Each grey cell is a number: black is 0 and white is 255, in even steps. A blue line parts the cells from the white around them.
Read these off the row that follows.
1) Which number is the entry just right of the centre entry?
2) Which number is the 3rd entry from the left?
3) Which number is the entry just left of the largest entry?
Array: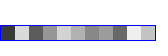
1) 136
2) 92
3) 104

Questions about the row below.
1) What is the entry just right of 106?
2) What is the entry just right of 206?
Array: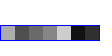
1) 134
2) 18

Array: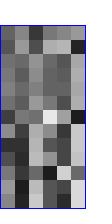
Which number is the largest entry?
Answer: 232
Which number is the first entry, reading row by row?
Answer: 99
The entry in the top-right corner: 153
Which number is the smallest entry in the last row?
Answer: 36
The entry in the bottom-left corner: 134
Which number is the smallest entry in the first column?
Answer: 49
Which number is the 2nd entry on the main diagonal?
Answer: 153
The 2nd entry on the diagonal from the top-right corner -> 181
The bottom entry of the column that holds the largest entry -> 85
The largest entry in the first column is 153
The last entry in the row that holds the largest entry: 29
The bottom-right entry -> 217
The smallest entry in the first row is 56
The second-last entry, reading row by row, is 43
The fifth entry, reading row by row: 134
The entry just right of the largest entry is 160

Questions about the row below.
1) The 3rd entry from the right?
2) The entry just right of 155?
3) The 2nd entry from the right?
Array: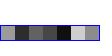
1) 16
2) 45
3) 206

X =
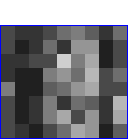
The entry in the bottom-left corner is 73
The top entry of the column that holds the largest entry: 110
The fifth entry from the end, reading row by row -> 110
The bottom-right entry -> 94
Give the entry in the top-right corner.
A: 110
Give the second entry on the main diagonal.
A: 32
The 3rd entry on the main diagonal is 73
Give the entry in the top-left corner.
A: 73
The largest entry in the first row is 125
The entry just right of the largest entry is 125
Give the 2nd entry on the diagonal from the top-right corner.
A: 32
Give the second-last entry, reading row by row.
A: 32
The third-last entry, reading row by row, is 149
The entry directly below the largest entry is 149

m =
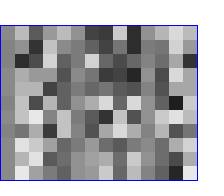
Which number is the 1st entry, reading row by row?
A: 138
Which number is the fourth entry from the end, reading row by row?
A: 131
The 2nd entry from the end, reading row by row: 38
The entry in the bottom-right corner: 232
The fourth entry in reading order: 153
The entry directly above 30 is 167
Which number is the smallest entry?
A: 30
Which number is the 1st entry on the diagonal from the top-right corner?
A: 187
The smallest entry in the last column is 51
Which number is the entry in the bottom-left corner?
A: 138
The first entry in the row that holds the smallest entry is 131
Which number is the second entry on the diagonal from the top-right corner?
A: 210
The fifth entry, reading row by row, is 187
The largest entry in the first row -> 217
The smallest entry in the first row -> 45
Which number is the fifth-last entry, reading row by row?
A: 187
